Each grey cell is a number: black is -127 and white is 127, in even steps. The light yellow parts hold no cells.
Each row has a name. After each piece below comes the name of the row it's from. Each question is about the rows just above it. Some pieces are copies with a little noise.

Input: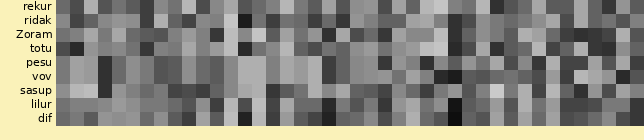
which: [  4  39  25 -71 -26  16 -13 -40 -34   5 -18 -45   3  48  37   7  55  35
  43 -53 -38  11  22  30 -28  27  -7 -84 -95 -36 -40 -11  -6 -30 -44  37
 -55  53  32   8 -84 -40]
vov
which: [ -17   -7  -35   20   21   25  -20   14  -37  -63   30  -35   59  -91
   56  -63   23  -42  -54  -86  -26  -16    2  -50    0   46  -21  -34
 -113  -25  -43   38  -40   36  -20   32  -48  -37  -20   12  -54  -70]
dif
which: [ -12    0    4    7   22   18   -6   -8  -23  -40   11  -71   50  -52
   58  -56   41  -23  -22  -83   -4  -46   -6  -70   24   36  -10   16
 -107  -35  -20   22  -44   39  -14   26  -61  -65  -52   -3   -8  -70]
lilur
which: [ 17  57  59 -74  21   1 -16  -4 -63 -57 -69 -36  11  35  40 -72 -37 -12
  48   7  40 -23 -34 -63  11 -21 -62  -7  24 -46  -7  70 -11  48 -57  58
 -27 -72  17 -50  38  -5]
sasup

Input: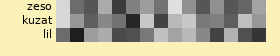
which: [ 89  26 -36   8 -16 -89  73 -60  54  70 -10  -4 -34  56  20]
kuzat
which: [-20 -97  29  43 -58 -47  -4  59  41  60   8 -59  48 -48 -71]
lil

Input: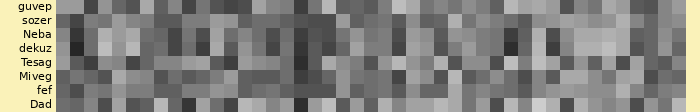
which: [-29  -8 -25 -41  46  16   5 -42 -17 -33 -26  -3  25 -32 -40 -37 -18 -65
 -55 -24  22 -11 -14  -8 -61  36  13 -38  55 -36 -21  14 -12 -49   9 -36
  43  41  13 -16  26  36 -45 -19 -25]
Miveg

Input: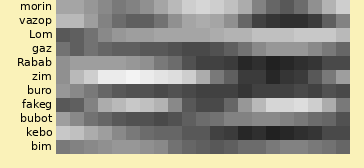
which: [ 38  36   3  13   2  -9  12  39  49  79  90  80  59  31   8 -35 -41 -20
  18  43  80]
morin
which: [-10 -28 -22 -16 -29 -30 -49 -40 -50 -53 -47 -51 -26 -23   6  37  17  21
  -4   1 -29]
gaz
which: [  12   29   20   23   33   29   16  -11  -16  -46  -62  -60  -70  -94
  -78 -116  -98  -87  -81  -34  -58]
Rabab
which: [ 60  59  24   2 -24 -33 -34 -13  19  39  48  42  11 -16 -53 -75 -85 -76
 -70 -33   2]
vazop
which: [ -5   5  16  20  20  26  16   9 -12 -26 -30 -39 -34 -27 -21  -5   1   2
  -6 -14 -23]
bim
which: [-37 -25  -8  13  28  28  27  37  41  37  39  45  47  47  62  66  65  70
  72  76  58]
Lom

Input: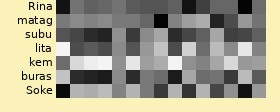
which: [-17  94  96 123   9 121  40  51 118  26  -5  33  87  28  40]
kem
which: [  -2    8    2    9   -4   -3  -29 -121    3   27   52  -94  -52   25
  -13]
matag
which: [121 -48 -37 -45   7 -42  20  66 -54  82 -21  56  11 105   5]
lita
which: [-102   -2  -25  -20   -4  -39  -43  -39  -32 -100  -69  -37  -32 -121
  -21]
Rina
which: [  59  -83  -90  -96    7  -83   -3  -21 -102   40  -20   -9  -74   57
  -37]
buras

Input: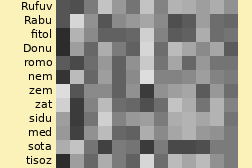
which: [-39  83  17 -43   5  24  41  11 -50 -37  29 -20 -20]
Rabu

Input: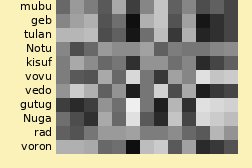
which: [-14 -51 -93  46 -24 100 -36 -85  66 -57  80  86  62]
Nuga
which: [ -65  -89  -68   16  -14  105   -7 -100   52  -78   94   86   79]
gutug
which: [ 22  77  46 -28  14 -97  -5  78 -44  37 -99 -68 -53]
vedo
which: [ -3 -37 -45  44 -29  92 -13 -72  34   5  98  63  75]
vovu
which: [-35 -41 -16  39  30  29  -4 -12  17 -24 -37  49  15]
rad

